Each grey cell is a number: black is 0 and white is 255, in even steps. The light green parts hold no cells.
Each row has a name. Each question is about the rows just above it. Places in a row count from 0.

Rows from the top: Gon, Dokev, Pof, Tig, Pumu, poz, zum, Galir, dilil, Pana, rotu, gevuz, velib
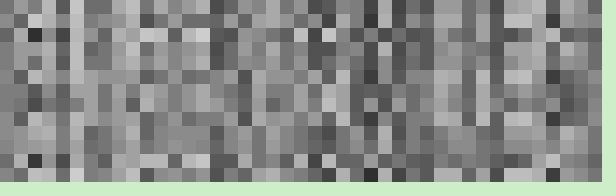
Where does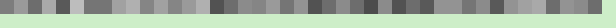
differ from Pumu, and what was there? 36, [139]
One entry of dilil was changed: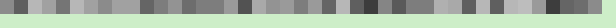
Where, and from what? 8, [154]
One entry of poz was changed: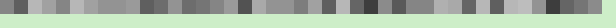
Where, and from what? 11, [117]

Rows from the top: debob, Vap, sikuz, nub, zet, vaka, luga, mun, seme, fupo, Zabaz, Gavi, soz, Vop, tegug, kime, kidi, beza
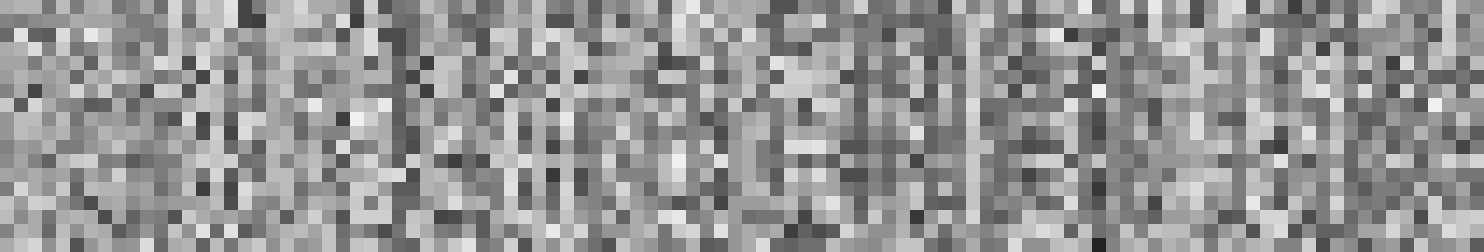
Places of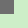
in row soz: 33 80 83 91 99
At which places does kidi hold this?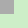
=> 2 7 30 40 45 53 55 61
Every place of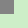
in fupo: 5 23 24 42 43 49 70 79 80
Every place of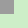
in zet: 10 15 21 42 67 87

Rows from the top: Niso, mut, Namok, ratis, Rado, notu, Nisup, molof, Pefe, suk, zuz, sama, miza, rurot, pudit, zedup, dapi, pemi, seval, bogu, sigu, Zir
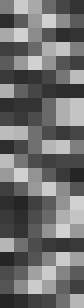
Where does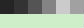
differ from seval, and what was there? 1, [57]
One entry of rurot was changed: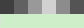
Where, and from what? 3, [203]
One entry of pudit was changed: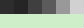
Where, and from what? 4, [147]
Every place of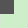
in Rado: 4
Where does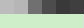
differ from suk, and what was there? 5, [70]

